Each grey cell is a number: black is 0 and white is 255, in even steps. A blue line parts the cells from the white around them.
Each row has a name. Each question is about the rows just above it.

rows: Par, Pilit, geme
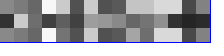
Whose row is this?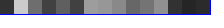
Pilit
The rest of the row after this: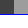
[151 137 103 116 144  50  37  43]

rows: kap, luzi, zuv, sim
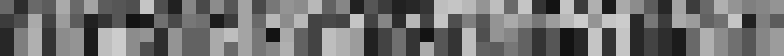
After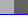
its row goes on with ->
[ 67 190 176 156  33  67 112  52 170  86  52 190  98  92 119  98  52  86
  19  39 197  52 197  39  67  45  27 105 176 140 112  86 134 156]
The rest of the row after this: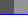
[170 148 119 156 184 204 148 197 204  39 119  60 170 156  98 112 197  33
 127  92]
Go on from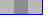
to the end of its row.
[ 67  73  67 197  67 134  45 184  67 197  79 127  86 148 170 148 119 156
 184 204 148 197 204  39 119  60 170 156  98 112 197  33 127  92]
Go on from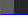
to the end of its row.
[164  60 105 176 148 127 134 148]

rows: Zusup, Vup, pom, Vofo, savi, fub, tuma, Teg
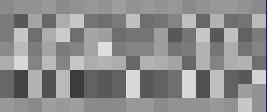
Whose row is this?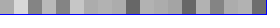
savi
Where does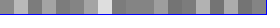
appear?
Vofo

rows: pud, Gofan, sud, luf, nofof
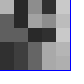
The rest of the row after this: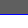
[ 41  48 201]
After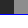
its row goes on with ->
[ 48 201]
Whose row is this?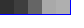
nofof
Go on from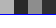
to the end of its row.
[201]
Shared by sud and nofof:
[48]
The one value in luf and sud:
[48]

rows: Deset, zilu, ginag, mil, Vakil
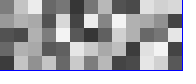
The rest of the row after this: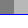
[ 68  74 230 209  88]
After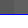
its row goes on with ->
[230 202 169 190  60 224 243  68]
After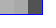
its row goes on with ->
[216  68 236 133 243 177 169 145  68]
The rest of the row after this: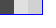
[216]
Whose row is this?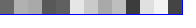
mil

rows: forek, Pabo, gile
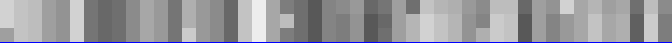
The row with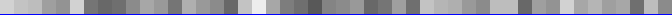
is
forek
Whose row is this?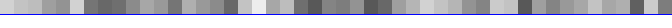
Pabo
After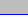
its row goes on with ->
[104 159 147 210 167 181 159 167 111 189 139]
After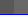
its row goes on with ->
[159 181 210 195 181 147 132 203 195  88 159 132 153 167 195 167 175  96
 203 125]

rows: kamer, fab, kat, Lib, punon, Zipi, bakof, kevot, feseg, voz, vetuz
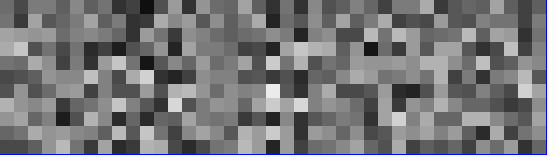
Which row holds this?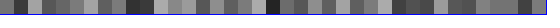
fab
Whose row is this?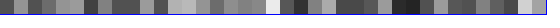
bakof
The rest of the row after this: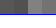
[115  65 123]
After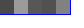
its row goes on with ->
[115 115  65 123]
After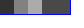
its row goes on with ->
[ 87 155  43  36  81 155  87  81 129  95  73 209 163]

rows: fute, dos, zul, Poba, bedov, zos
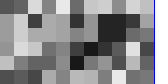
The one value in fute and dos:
[206]
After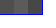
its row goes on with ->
[171 132 185 179 126 233 113 120]
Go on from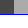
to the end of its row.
[132 185 179 126 233 113 120]

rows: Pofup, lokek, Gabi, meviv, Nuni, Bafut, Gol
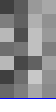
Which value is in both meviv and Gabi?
[192]
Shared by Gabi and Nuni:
[184]

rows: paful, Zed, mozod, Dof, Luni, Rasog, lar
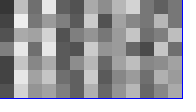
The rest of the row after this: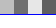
[ 82 170 141 183 211 119  96 119]
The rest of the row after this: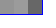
[ 74 197 111]
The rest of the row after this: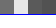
[203 148 155 103  74 197 111]
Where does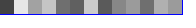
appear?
Rasog

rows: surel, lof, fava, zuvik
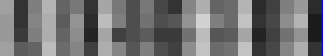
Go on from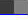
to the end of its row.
[174 100 141  36 166  64  78  92  58  58 114 188  86  92 166  36  64 114
 147  28]
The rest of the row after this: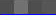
[147 210 127 107 194  51  71 141 180  28]
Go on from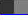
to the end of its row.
[180 100 120  51 166 120  78 120  71  51 133 174 100 107 180  43  64 127
 153  43]

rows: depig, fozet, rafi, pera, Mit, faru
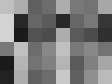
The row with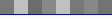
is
pera
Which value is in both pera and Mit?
[114]
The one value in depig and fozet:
[120]
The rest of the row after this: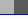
[128 166]

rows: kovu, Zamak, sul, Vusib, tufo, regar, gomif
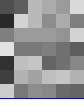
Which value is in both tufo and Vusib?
[112]
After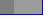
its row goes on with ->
[155 147 211]
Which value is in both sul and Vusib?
[127]

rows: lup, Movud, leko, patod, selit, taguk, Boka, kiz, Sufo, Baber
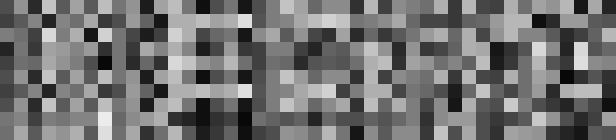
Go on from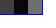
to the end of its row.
[ 98  84  98  36 104  78  78  98  84 104 125  49 139 154 154  78  56  70
  90 201 147  78  42  64 162]
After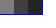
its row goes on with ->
[ 98  90 139 195 147  42 147  56  70  98 175 168  22  49  84 216 139  36
 216  84 104]

